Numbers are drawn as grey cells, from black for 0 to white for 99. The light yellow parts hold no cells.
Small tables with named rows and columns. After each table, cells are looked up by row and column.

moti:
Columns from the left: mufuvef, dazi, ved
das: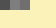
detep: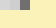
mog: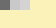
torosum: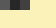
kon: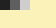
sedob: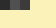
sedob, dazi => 31
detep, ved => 43
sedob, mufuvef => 17
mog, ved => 82
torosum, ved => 25
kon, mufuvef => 13
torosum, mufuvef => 34

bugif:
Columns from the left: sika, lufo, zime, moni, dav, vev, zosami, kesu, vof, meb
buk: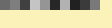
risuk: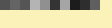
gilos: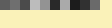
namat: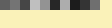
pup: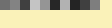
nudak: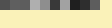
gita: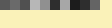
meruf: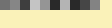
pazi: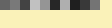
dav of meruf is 58
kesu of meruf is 16
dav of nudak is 55
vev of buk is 15
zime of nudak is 36
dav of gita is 56
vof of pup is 25
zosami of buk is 69
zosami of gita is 65
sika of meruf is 44
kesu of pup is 14
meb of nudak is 36
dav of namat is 57
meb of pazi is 45
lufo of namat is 45
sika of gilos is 36
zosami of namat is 67

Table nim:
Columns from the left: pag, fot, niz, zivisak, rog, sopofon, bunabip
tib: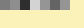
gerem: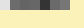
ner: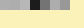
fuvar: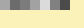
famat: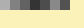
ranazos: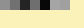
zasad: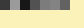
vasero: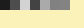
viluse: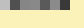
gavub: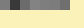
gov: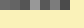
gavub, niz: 42
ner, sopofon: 67
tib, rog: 58
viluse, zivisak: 53
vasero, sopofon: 50
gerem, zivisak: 40
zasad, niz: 9
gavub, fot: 22
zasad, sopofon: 51
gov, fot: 39
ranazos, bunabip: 62

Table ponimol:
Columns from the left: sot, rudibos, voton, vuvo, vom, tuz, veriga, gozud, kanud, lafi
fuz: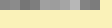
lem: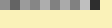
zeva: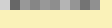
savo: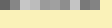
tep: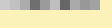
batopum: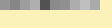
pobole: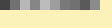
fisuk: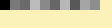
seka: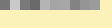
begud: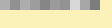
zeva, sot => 81
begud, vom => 52
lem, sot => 55
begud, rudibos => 56
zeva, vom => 59
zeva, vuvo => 52
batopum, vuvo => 68
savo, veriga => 55
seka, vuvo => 41
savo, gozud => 76
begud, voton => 67
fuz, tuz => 61
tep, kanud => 59
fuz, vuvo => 49
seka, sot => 46

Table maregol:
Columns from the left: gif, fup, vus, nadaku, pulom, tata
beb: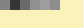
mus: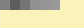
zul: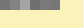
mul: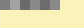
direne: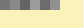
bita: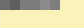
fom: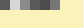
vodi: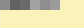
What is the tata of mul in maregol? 53
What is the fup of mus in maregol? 36
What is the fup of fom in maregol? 83
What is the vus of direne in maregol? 39
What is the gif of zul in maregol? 46
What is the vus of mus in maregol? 45

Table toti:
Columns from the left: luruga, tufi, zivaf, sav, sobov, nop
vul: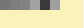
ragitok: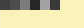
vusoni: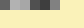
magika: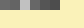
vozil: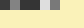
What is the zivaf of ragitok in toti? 48
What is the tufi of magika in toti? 39
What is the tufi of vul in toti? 49
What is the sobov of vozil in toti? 86
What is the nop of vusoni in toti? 50
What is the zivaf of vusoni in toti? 65
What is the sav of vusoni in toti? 31
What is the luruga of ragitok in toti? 25
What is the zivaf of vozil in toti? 21
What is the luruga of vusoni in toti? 38
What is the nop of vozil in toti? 47
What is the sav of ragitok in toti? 15
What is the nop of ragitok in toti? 22

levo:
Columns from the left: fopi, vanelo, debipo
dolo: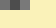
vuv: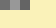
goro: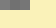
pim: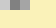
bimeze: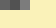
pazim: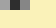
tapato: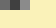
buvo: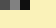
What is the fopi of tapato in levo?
41
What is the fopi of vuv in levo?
43
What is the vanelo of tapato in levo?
25
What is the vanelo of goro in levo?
44
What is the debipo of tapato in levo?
54
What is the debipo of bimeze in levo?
48
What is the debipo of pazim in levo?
52
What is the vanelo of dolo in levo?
30
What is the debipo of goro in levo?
46
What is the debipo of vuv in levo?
39
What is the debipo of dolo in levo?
47
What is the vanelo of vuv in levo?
59
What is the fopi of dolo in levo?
44
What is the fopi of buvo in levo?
30

